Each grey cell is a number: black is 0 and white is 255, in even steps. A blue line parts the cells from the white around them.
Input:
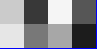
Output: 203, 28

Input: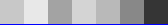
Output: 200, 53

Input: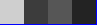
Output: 207, 35

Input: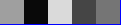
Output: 159, 117

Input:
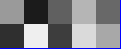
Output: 154, 168

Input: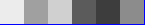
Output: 236, 140

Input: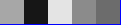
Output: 167, 108

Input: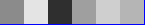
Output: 139, 181

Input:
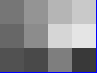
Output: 118, 57

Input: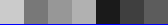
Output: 203, 92
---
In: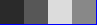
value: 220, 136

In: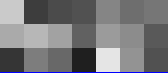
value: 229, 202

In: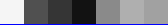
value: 245, 175

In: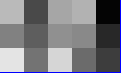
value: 228, 214

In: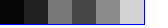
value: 211, 139

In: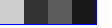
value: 207, 92

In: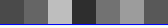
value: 190, 156
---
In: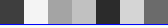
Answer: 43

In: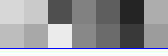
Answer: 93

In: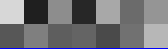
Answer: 168

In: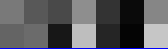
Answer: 51

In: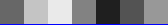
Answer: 31

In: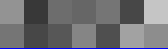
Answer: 117
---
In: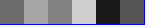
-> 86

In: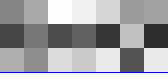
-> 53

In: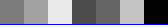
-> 75

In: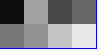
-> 71

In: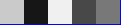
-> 72

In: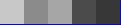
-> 75

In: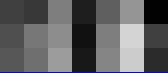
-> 17

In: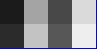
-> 43
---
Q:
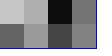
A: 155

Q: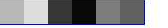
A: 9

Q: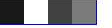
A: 255

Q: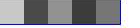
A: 145

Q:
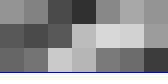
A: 123

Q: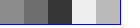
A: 54

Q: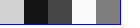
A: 71

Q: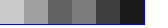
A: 125

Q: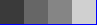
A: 102
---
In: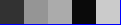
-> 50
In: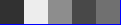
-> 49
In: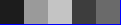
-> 28
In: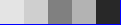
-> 228
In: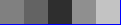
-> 128
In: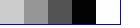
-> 204
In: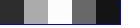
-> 45
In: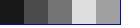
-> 24
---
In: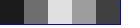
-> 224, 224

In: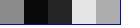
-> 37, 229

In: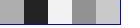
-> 242, 242

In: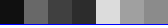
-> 44, 220

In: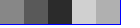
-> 43, 208

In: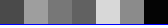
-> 97, 216

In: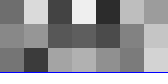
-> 94, 239

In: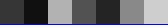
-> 82, 206

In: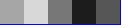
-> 119, 216
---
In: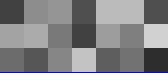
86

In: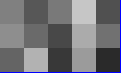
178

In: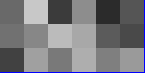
160

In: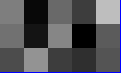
147

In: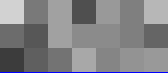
95

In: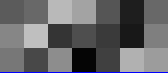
72
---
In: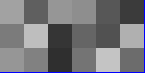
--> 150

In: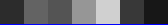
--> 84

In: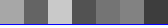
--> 201

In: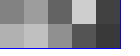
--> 99

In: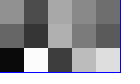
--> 168

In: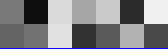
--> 218

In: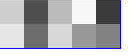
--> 187

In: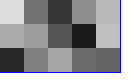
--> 54

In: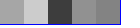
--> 61
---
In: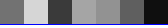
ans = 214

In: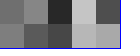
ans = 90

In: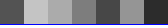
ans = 196

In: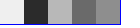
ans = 43

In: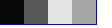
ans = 89

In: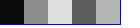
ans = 141

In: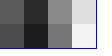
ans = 28
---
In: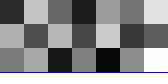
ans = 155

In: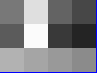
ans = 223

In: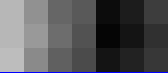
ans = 12

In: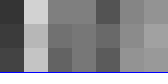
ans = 83

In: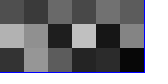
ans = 72

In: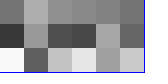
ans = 136
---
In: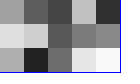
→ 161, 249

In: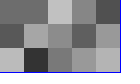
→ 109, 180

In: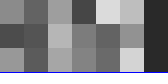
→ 139, 41

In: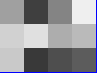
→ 160, 92

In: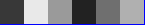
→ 56, 176

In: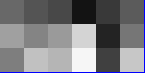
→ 104, 199

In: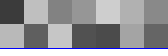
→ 59, 101

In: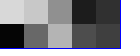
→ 216, 63

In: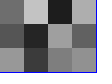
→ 110, 145

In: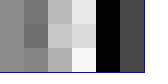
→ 141, 72
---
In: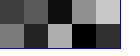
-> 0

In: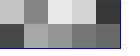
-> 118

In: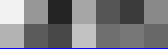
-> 118

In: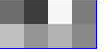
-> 179

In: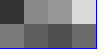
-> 80

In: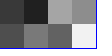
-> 98

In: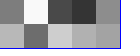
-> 177

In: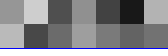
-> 99
